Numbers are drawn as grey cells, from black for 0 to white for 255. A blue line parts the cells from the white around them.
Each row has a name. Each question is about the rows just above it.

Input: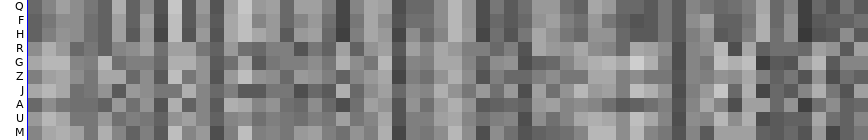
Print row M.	[133 167 175 160 119 175 133  98 127  90 190 133 153  78 127 190 127 133
 119 153 160 127 112 147 127 175  70 127 119 141 183 141  78 141 112  84
  98 105 112 133 183 183 141 183 133 119  84 133  90 160 160 160  98  90
 105  84 153  70  98 119]
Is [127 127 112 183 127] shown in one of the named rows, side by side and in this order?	no

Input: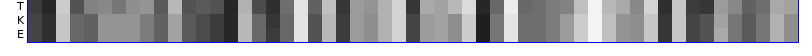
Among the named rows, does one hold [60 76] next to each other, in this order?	no
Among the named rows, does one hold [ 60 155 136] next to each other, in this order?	no
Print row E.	[ 68  47 198 104  97 148 148 148 124  97 162  90  76  60  39 184 104  60
 104 227  83 184  60 155 142 177 211  68 155 162 142 204  31 118 227 110
 110 124 155 204 243 191 148 142 198  54 198  68  83 169 118  90 118 177
 142]
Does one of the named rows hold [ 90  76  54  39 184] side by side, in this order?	no

